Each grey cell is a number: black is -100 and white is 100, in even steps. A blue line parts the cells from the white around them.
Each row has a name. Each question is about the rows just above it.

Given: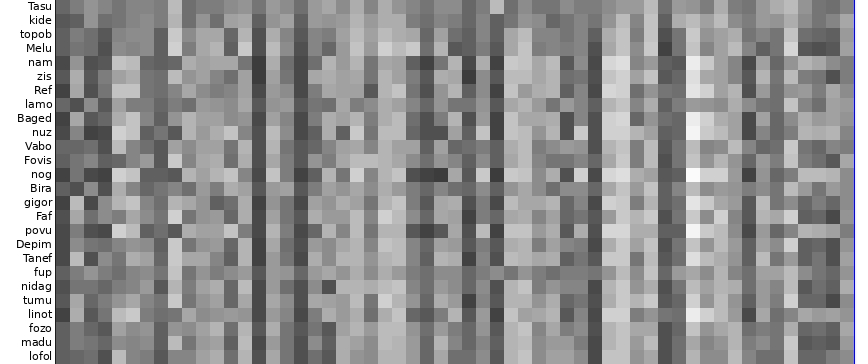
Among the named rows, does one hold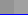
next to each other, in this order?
yes
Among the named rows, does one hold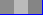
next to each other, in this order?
yes

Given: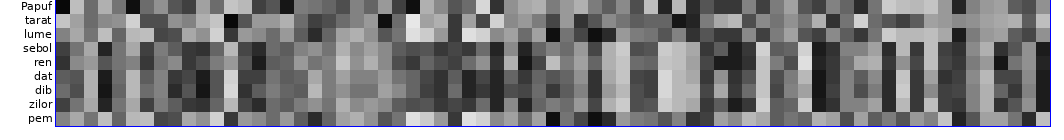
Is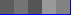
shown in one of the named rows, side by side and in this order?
no
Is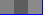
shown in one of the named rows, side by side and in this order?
yes
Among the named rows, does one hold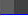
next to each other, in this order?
no
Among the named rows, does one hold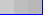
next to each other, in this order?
yes

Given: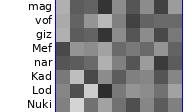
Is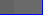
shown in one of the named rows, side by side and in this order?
yes
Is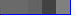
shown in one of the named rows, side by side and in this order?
no
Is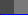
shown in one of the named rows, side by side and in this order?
yes
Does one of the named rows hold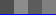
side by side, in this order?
no
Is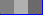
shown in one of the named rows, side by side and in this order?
no

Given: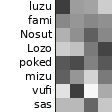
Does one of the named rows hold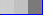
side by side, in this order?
yes
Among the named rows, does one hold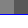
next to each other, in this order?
yes
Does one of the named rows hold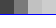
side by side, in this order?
no
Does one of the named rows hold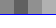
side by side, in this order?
no
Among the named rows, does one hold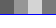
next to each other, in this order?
yes
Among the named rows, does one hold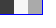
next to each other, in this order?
yes
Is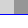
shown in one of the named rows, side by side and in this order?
no

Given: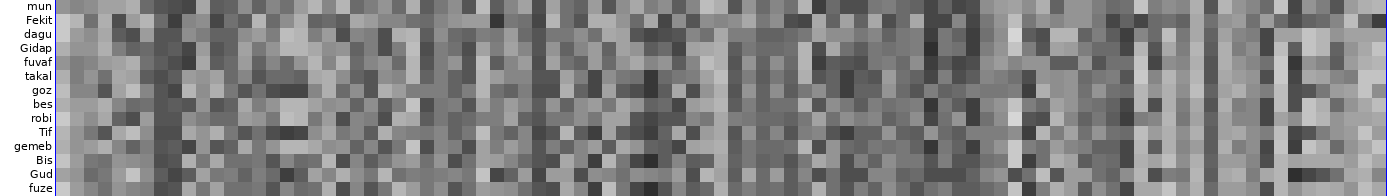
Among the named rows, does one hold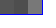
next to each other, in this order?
yes
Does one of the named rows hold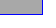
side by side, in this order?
yes
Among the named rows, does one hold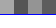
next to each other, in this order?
no

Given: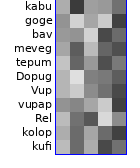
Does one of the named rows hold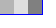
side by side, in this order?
yes
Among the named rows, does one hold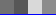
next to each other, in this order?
yes
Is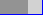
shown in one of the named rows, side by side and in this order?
no
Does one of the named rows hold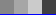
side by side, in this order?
yes
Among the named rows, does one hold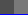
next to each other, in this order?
yes
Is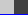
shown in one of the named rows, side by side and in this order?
yes
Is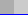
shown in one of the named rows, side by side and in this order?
no

